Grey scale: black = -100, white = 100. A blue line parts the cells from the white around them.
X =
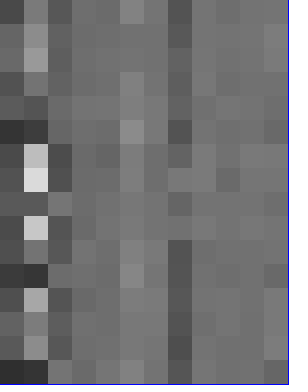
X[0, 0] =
-43
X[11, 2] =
-15
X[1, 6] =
-11
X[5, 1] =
-52
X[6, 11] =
-6
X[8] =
[-30, -30, -8, -15, -11, -7, -10, -21, -10, -10, -10, -14]
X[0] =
[-43, -4, -32, -14, -16, 2, -9, -35, -9, -14, -10, -9]
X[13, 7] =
-35
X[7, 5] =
-2
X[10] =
[-38, -10, -32, -10, -14, 0, -5, -35, -14, -11, -11, -10]
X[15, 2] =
-9
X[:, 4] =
[-16, -14, -11, -13, -9, -15, -21, -15, -11, -10, -14, -15, -14, -14, -12, -8]
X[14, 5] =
-6
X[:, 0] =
[-43, -21, -18, -36, -29, -59, -42, -36, -30, -41, -38, -54, -38, -23, -30, -63]
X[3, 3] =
-15
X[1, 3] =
-15
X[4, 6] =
-6
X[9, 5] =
-5
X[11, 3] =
-13
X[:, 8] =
[-9, -9, -8, -7, -12, -10, -4, -4, -10, -6, -14, -11, -10, -13, -10, -8]
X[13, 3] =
-12
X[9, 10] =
-7
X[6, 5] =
-3
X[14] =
[-30, 10, -32, -14, -12, -6, -8, -39, -10, -12, -12, -3]
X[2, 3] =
-14
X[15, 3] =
-17
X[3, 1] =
-10

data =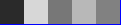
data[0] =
-67
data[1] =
69
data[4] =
1

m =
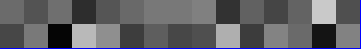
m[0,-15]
-16
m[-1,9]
37
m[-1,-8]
-44
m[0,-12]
-65
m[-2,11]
-46
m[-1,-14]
-5
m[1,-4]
3

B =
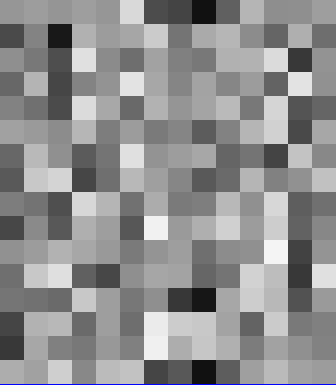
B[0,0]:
18
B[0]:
[18, 23, 17, 24, 18, 70, -40, -47, -87, -25, 42, 11, 12, 24]
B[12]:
[-8, -11, -17, 57, 24, -7, 12, -57, -83, 31, 61, 44, -36, 21]
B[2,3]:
76
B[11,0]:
-13
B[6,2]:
13
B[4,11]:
67
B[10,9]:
10
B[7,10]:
42
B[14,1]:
31
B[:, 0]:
[18, -42, 12, -19, 2, 26, -19, -30, -2, -44, 14, -13, -8, -46, -56, 36]
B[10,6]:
16
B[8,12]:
-26
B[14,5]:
0
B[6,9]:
-21
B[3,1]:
41
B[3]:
[-19, 41, -45, 3, 15, 78, 31, 4, 28, 5, 22, -22, 78, 14]
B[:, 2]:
[17, -81, -39, -45, -41, 10, 13, 66, -38, -31, 40, 75, -17, 44, 0, 62]
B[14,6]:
88
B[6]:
[-19, 45, 13, -29, -9, 76, 15, 23, 31, -21, -9, -47, 53, 7]
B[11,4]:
-44
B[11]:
[-13, 57, 75, -25, -44, 12, 30, 28, -20, -9, 65, 48, -56, 76]
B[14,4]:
19
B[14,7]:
36
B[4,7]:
17
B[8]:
[-2, -10, -38, 69, 42, -11, 35, -4, -1, 44, 13, 69, -26, -12]
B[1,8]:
33
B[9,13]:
6
